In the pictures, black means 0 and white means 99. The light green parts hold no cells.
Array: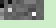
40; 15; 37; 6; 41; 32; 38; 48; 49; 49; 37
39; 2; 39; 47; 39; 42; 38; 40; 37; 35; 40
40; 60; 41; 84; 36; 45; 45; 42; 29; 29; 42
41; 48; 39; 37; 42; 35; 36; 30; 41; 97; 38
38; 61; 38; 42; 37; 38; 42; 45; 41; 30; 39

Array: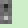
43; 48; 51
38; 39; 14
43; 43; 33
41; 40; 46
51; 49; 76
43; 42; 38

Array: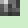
23; 65; 85; 42; 42
24; 35; 55; 23; 45
38; 32; 52; 29; 34
23; 27; 29; 19; 24

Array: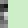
49; 54
8; 19
31; 24
83; 52
69; 33
46; 43
57; 51

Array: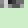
42; 55; 81; 14; 24; 41
64; 48; 80; 53; 34; 34

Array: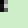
56; 2
79; 8
38; 6

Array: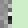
49; 54; 62
74; 58; 52
40; 56; 56
91; 53; 60
11; 62; 59
22; 50; 68
78; 49; 58

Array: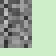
51; 29; 66; 35; 34; 31; 60; 39
41; 53; 21; 39; 63; 56; 62; 57
49; 31; 67; 29; 36; 33; 61; 47
44; 31; 74; 46; 33; 30; 43; 48
57; 44; 27; 55; 50; 45; 58; 20
38; 37; 74; 41; 37; 36; 41; 62
50; 55; 64; 22; 38; 57; 41; 62
52; 61; 19; 51; 58; 61; 48; 38
49; 38; 63; 20; 39; 42; 63; 54
32; 58; 42; 50; 57; 56; 34; 73
48; 61; 19; 45; 61; 62; 52; 47
58; 54; 23; 53; 52; 55; 51; 24
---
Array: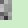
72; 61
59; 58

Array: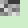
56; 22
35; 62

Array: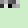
70; 37
89; 1

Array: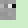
58; 61
51; 89

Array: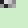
85; 76
16; 56

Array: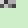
21; 67
76; 47
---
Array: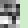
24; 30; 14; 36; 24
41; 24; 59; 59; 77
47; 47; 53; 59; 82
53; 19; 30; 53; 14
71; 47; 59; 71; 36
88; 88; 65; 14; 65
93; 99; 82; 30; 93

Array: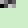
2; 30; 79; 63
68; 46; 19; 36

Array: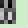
11; 60; 0; 49
17; 60; 5; 49
22; 54; 11; 44
66; 33; 38; 38
71; 27; 81; 27
76; 22; 81; 27

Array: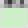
76; 60; 49; 71; 66; 54; 66
82; 44; 21; 54; 71; 32; 76

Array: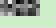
33; 38; 11; 48; 60; 54; 54; 66; 38; 27
54; 43; 43; 48; 22; 43; 48; 22; 27; 60
66; 33; 89; 43; 1; 17; 48; 11; 27; 66
72; 54; 78; 54; 11; 27; 38; 17; 22; 60

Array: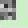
33; 54; 71; 39
44; 49; 28; 39
49; 49; 54; 28
66; 66; 76; 60
82; 17; 54; 33

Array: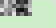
38; 65; 44; 88; 28; 50; 22; 44
44; 82; 50; 71; 17; 28; 17; 65
60; 77; 60; 33; 50; 33; 55; 71
88; 60; 55; 71; 12; 6; 22; 82

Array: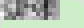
64; 53; 76; 82; 43; 53; 33; 53; 33; 70; 48; 13; 53; 48; 64
76; 53; 59; 76; 38; 53; 64; 76; 38; 53; 48; 28; 59; 64; 64
82; 64; 59; 70; 38; 48; 48; 76; 70; 53; 59; 18; 43; 48; 64
87; 48; 53; 38; 70; 59; 76; 76; 70; 70; 59; 33; 76; 64; 70
97; 70; 43; 53; 28; 43; 64; 82; 87; 43; 70; 28; 43; 59; 64
